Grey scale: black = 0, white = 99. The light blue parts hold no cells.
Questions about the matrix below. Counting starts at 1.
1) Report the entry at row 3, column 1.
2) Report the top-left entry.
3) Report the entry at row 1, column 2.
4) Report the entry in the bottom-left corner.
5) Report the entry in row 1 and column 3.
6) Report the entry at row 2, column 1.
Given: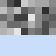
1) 42
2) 58
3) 30
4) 69
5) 18
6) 74

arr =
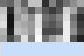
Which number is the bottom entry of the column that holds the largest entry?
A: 97
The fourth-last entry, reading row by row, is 75
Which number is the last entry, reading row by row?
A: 13
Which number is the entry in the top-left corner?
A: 44
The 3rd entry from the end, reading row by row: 92
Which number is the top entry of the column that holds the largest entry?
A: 75
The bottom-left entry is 65
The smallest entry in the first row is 18
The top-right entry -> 65
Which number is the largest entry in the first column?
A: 86
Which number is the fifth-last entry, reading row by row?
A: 60

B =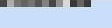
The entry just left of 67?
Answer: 27
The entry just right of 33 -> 50
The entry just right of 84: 22

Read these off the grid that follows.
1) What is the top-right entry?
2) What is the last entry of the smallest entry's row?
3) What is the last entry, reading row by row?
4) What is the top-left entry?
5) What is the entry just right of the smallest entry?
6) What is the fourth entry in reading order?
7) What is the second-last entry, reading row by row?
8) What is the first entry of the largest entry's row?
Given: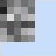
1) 50
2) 44
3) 56
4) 27
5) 56
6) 44
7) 50
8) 50

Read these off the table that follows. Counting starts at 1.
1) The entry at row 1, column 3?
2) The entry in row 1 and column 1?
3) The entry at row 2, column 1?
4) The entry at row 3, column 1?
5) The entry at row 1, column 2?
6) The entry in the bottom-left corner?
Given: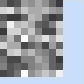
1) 33
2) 45
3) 82
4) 33
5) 28
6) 28

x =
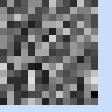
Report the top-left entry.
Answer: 24
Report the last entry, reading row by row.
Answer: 39
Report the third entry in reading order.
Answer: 24
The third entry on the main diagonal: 75
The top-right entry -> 24
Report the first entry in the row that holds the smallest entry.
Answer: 29
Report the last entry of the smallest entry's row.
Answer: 2
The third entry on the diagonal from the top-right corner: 34
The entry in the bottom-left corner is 13
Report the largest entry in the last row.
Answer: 75
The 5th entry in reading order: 54
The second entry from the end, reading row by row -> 44
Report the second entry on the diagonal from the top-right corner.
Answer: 49
